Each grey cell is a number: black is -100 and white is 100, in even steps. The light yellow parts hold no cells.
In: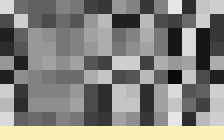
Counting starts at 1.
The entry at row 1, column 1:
70
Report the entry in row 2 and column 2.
62
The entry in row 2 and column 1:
-41
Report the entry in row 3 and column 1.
-75
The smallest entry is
-93
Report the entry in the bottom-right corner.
62
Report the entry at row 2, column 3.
-24
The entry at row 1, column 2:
-16
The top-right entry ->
62
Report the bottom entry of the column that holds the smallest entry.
80
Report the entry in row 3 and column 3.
19
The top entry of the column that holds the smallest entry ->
80
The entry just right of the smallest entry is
54
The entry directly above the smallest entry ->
19
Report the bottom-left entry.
70
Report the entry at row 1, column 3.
-24

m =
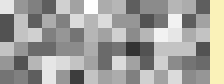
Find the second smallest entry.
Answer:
-52
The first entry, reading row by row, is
80
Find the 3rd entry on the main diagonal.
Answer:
63
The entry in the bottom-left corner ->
-9
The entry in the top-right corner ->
-26
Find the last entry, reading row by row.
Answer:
18
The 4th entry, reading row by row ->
-26
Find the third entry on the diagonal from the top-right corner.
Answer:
80
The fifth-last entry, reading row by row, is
63
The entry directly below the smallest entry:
27
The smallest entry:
-60
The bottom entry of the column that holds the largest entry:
53
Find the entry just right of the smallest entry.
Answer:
-36
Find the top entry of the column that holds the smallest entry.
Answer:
-26
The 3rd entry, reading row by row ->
0
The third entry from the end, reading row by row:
72
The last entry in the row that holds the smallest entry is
-36
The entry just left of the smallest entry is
-9
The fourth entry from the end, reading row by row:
27
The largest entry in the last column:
53
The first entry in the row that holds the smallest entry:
53

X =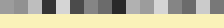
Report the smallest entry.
-68
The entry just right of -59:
67

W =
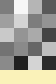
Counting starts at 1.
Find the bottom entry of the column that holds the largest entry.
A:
-75
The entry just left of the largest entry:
-2
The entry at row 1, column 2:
94
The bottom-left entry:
8
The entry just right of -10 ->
8
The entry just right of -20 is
50
